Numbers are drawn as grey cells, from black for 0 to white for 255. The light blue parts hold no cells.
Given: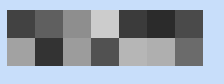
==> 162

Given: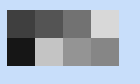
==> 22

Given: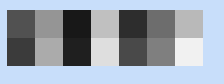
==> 59

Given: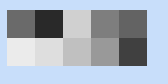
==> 235

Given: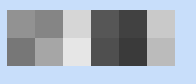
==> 119

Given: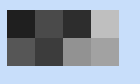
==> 86

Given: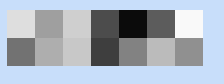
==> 114

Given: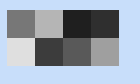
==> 223

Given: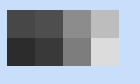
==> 44
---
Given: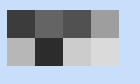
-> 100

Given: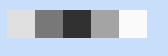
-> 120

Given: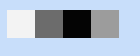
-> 108

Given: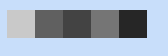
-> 96

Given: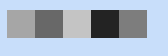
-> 104

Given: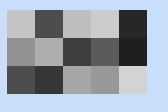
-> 77

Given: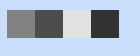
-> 76

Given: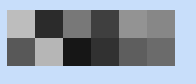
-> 43

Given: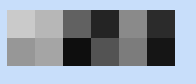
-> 183

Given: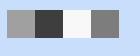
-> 62
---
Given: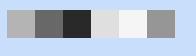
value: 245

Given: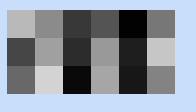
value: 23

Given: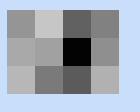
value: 91

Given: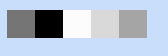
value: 217

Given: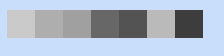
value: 186

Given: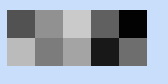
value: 24

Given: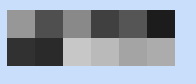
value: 164
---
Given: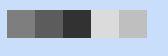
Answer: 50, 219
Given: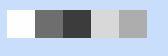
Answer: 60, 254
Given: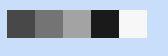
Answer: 163, 247
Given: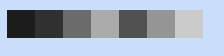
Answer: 171, 203
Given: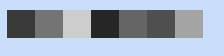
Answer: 38, 205
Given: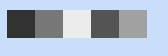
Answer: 236, 236
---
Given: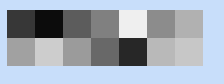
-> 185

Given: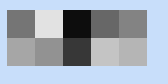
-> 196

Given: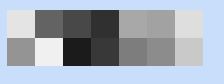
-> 140

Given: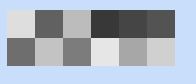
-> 167

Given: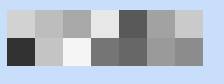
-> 154

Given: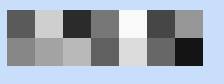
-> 103

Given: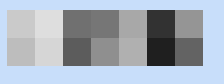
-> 31
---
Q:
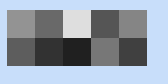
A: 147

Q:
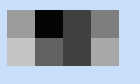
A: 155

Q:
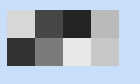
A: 215

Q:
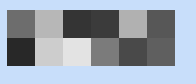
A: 109

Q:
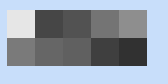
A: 230

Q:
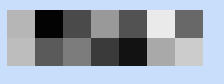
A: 182
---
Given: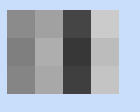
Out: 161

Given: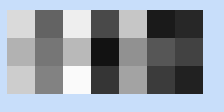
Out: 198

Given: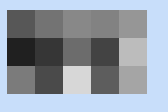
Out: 136

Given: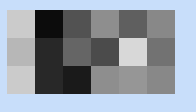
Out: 142

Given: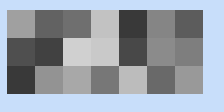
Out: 57

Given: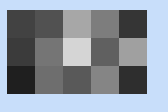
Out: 167

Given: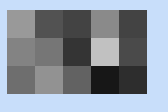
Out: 67

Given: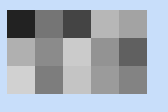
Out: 68

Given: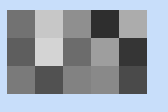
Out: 143
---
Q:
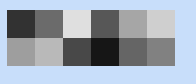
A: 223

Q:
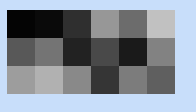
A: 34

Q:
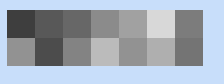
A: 103

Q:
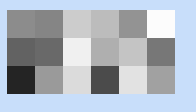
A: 240

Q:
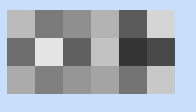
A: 97

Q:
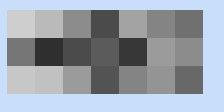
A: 75
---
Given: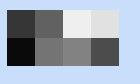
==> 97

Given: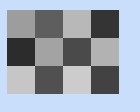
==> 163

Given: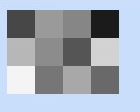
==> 140

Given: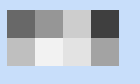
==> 150

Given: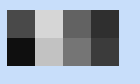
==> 214

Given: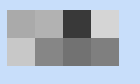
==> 178

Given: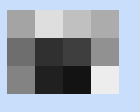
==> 48
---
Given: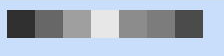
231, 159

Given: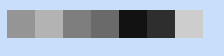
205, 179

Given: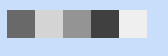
239, 212

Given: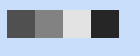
227, 130

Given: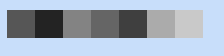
201, 171

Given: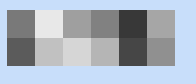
232, 214

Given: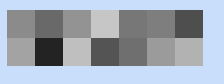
198, 191
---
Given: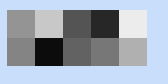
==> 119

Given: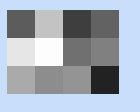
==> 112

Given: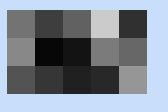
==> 123

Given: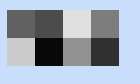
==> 146

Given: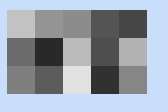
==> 78

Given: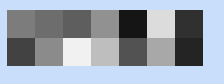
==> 168

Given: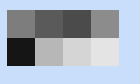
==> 213

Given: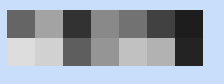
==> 178

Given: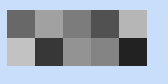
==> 132

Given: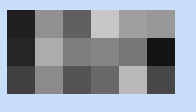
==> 119
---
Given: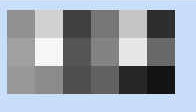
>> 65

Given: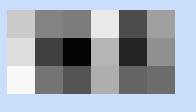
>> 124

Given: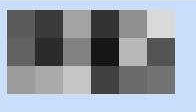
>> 163

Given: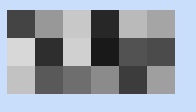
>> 200

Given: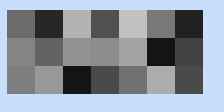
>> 179

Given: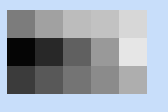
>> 188

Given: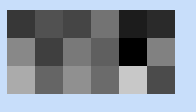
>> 69
